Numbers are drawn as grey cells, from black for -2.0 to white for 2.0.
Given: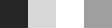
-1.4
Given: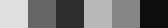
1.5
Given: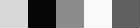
1.4
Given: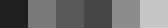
-1.5
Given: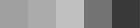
0.5
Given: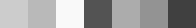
1.2
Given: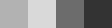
0.8
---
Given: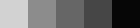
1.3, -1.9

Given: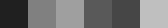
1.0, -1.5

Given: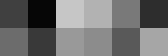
1.1, -1.9

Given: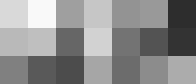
1.9, -1.3

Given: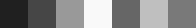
1.9, -1.5

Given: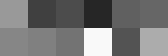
1.9, -1.4

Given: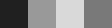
1.4, -1.5

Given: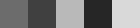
1.4, -1.4

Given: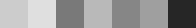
1.5, -1.4
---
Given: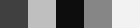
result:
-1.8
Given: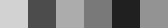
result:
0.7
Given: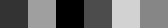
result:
-2.0
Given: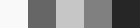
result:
1.1
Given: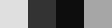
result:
-1.8
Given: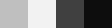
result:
-1.0
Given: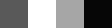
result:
0.6
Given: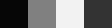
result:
1.8
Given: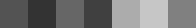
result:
-0.4
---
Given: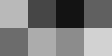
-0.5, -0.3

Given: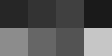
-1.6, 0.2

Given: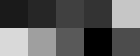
1.1, 1.4

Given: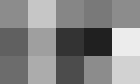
0.2, -0.3

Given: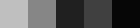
-1.9, 1.0

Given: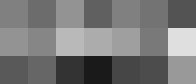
-0.7, -0.6

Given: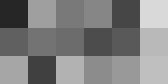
1.4, 0.6
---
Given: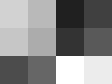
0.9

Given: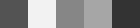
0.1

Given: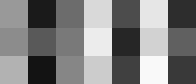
-0.8

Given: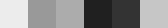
-1.5

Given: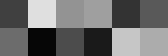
0.5

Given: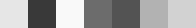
-0.7

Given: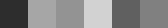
1.3

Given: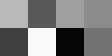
-0.6

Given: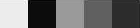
0.4

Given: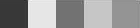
-0.2
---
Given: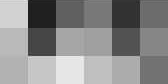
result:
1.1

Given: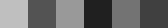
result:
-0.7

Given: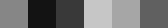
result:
-1.7

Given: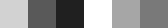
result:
-0.6

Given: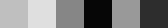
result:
1.5

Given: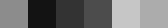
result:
-1.7

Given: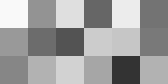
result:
0.8

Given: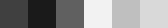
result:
-1.6
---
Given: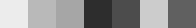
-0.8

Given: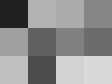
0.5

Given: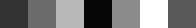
0.2

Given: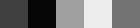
-0.2

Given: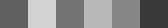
0.1

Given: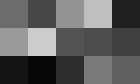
-1.5

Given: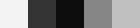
1.0

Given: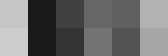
-0.5

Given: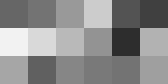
-0.7
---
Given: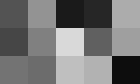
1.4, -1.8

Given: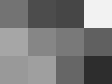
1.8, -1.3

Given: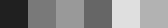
1.5, -1.5

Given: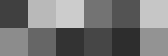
1.2, -1.3

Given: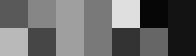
1.5, -1.9

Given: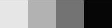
1.6, -1.9

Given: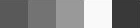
1.9, -1.1

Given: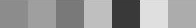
1.5, -1.1

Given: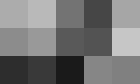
1.1, -1.6
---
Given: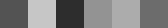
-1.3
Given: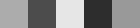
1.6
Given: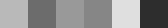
0.4
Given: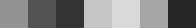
-1.2
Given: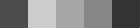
0.6
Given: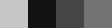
-0.9
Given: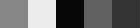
-1.9
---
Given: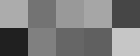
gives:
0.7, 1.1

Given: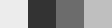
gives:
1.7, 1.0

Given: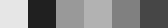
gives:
1.6, -0.9

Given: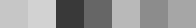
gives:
1.1, 0.6

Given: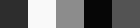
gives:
-1.3, -0.7

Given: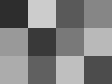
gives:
-1.3, -0.8
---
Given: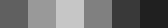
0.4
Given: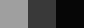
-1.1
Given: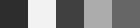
1.8
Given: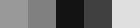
0.0
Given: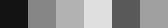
0.1
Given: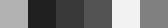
-1.5
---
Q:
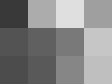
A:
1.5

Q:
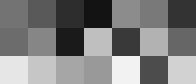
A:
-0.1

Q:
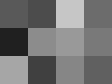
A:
1.1

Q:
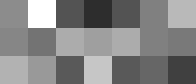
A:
0.0

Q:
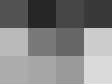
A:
-0.9

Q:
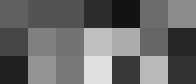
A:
-0.3

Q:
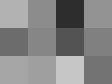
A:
-1.3

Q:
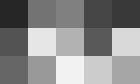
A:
-0.9
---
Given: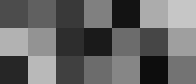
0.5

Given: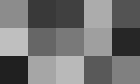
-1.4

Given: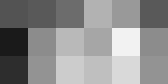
0.2

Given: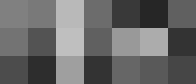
-1.2

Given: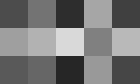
0.9

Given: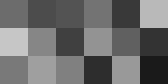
-1.2

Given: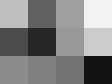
1.2

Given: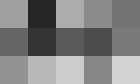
-0.1
